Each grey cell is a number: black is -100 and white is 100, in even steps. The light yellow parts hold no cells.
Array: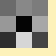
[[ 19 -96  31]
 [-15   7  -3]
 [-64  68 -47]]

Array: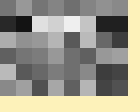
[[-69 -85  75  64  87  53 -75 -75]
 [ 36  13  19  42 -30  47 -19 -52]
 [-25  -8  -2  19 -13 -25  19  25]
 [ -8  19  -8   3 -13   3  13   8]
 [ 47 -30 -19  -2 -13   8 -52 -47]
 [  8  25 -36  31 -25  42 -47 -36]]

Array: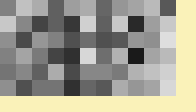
[[  1  51  35 -25  24  35 -20  18  29  46 -31]
 [ 12 -42  18   1 -37 -14 -37 -31  18  12  74]
 [  1  29  -4 -47 -62  69 -14  40 -80  29  46]
 [ 12 -37  -9  -9 -62 -20 -31  35  18  29  69]
 [ -9   6 -25  35 -42   6   6  -4  40  51  63]
 [ 57   6 -47 -25 -57  63 -25  57 -68  24  57]]

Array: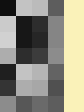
[[-88  53  47 -27]
 [-76  53  42 -22]
 [-59  36  31 -37]
 [ 10 -32 -17 -27]
 [ 36 -65 -53  10]
 [ 59 -82 -65   4]
 [ 64 -82 -70   4]]

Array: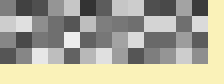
[[-33   5  81  49 -23  44  76  23 -33  -1  17  61  11]
 [ 61  76  11 -13 -33  49  -1  -7 -13  66  66 -13  71]
 [  5 -43  -7 -13  86 -23  -7  28  71 -18 -18  23 -28]
 [ -1 -49 -38  17  55 -60 -28  55  61 -38 -43  28 -54]]

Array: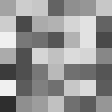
[[ 34 -38  67  51  72  67   6]
 [ 28  61  56 -22  12  18  56]
 [ 61 -43  34  40  67  77 -22]
 [-64  12  23  51 -12 -28  18]
 [ 88 -28   0 -12  56  72 -28]
 [-54 -38  -6  45 -12 -17 -33]
 [ 88  -6 -12 -33  40  77 -43]]

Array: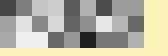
[[ 32  87  87 -18  17 -76  -7  -7  38]
 [-45  -1  55  60 -29  38 -40  22  22]
 [ 27  77   5  71 -23  11  82  44 -18]]

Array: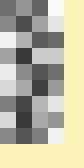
[[ 26 -56  58  58]
 [ -1 -44  42  80]
 [ 69 -56  32  16]
 [  4 -39  26  80]
 [  4 -33  -1  90]
 [-11  16 -22  96]
 [ 90  37 -27 -16]
 [ 85  10 -33 -11]
 [ 69  32 -50  21]]

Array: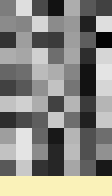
[[  9   4  68   9  19 -75  74]
 [ 36  30  63 -14  30 -65  68]
 [-20 -14  47  36   4 -86  79]
 [ 52  63  36 -49  42 -54  42]
 [-49 -31  14  52  -8 -86  68]
 [ 52  79   9 -70  47 -37  14]
 [ 24  79 -20 -81  42 -37 -14]
 [-65 -43 -26  57 -14 -75  57]
 [ -2  74 -43 -86  36 -31 -49]
 [-60  24 -49 -54  24 -26 -97]
 [-31  57 -60 -70  30 -26 -81]]
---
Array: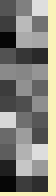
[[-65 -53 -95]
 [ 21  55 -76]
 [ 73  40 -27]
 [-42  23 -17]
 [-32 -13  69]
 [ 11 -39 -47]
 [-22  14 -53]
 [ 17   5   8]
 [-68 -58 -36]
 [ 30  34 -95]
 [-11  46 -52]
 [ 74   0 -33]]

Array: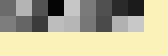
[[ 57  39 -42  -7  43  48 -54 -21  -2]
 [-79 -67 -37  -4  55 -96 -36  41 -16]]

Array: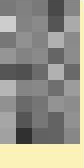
[[  6 -22 -23 -62  26]
 [ 14 -22  -7 -33  30]
 [ 10  15  -8 -17  14]
 [ 22 -13   7   4  43]
 [-18  39 -16 -37 -33]
 [ 10 -21   8   3  17]
 [  8  38   3  14  -7]
 [ 33 -33   8   3  61]
 [  4 -43  -5   1  -5]]

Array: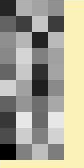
[[  -2   49    0 -100]
 [  65    0   61  -40]
 [  81  -18   81  -57]
 [  32  -14   17  -23]
 [   8  -76   26   64]
 [  29  -63   57  -21]
 [  26    0   67    7]
 [  46  -73   43   12]
 [ -53   55  -51  -22]
 [  13   28   38  -71]]

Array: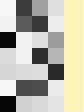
[[ 78  70  62 -96]
 [ 85 -39 -43  93]
 [-68  73  72  67]
 [ 43 -65  89  72]
 [ 22  75  89 -93]
 [ 86 -55 -27  90]
 [ 74  26 -53  94]]

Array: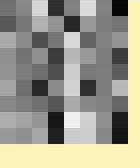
[[-83   7  61  59 -76  31  12  19]
 [-77  13  62  88 -82  17  28  36]
 [-20   1   5  34 -33 -12  -3   5]
 [ 44  -3 -64  65   8 -69 -13  28]
 [-27  -3  -5  61 -37 -13  -2  15]
 [-52  -2  19  44 -53  12 -10  13]
 [ 16   2 -21  69  -7 -37   9  33]
 [ -9  -2  19 -69  15  38  -6 -31]
 [-95   1  72   1 -64  67   5 -11]]
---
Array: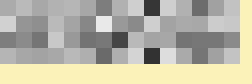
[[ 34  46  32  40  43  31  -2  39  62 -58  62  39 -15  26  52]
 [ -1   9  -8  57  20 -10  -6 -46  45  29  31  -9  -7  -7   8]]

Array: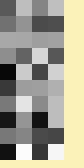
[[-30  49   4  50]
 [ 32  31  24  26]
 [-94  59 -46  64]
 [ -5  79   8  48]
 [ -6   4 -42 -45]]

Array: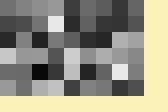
[[-11   2  11  19 -53 -18 -28 -57 -21]
 [-68   1 -74  -5 -26 -64 -70  38  27]
 [-16 -18 -93 -57  49 -72 -22  82  -2]]

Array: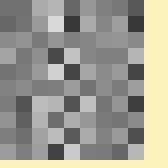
[[-11 -11  33  43 -20  19   0  -6 -32]
 [  9  15  -5  18   0   5  16  18   7]
 [ -9  -3  21  63 -47  31   8  20 -46]
 [ -3 -34  47  42 -34  50  -8  17 -51]
 [ -2 -14  27  47 -30  34   3  20 -38]]

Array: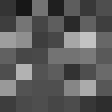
[[-59 -82  -9 -76 -27 -56 -39]
 [ 24  12 -51 -44  31  52 -19]
 [-39  40 -35 -27 -61 -39 -17]
 [-52 -42 -39 -45 -40 -57 -65]]

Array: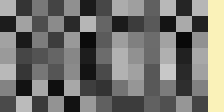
[[ 42 -59  -6 -47  13 -79 -44  35  25 -25  44 -71  43]
 [ 27 -80  -2 -52  20 -91 -29  24   0 -15  27 -93  14]
 [ 45 -58  -7 -33   9 -85 -42  40  26 -32  57 -68  26]
 [-42  47 -54  15 -86  21 -25 -53 -53 -24 -37  18 -47]]
